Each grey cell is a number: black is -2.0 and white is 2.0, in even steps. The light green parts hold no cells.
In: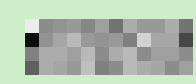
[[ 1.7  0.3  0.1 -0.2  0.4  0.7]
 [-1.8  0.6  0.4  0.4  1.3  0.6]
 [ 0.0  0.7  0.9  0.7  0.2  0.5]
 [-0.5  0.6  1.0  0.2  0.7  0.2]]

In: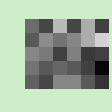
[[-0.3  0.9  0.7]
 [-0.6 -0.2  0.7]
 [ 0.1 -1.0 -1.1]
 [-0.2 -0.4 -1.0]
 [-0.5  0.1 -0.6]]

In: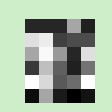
[[-1.4 -1.4 -1.5]
 [ 1.5 -1.0 -0.8]
 [ 0.6  0.4  1.5]
 [-1.1 -0.5 -0.2]
 [ 2.0 -0.6  2.0]
 [-1.8 -1.6 -1.7]]

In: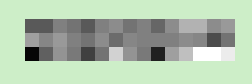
[[-0.6  0.0 -0.6  0.2  0.0  0.2  0.8  0.4]
 [ 0.5  0.4 -0.2 -0.3  0.0  0.0  0.1 -0.2]
 [-1.9  0.3 -1.0  1.3 -0.1  0.5  2.0  1.7]]

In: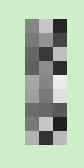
[[ 0.1 -1.4]
 [-0.1 -0.9]
 [-0.4  1.0]
 [-0.5 -1.3]
 [ 0.6  1.7]
 [ 0.5  1.5]
 [-0.3 -0.6]
 [-0.1 -1.5]
 [ 0.8  0.9]]

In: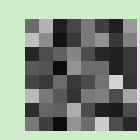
[[-0.3 -1.5 -0.1 -1.5]
 [ 1.0 -1.7 -0.1 -1.1]
 [-1.4 -0.5 -0.8 -1.5]
 [-0.6 -1.8 -0.3 -1.5]
 [-0.9 -0.3 -0.8  1.3]
 [ 0.9 -0.6 -0.1 -0.8]
 [-1.3 -0.5 -0.8 -1.6]
 [-0.1 -1.8 -0.3 -0.8]]
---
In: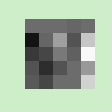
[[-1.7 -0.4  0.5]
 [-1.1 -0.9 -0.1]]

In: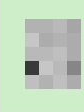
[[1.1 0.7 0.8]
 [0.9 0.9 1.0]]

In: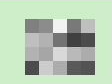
[[ 1.0  0.8 -0.2]
 [ 0.8  0.6  1.4]]

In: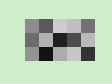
[[-0.3  0.8 -1.5]
 [ 0.3 -1.7  0.7]]

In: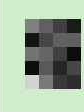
[[-1.7 -0.9 -0.5]
 [-0.2 -0.4 -1.0]]

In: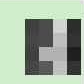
[[-0.9 -0.8  1.0]
 [-1.0  0.8  0.8]]

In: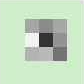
[[ 1.8 -1.2  0.3]
 [ 0.8  0.9 -0.2]]
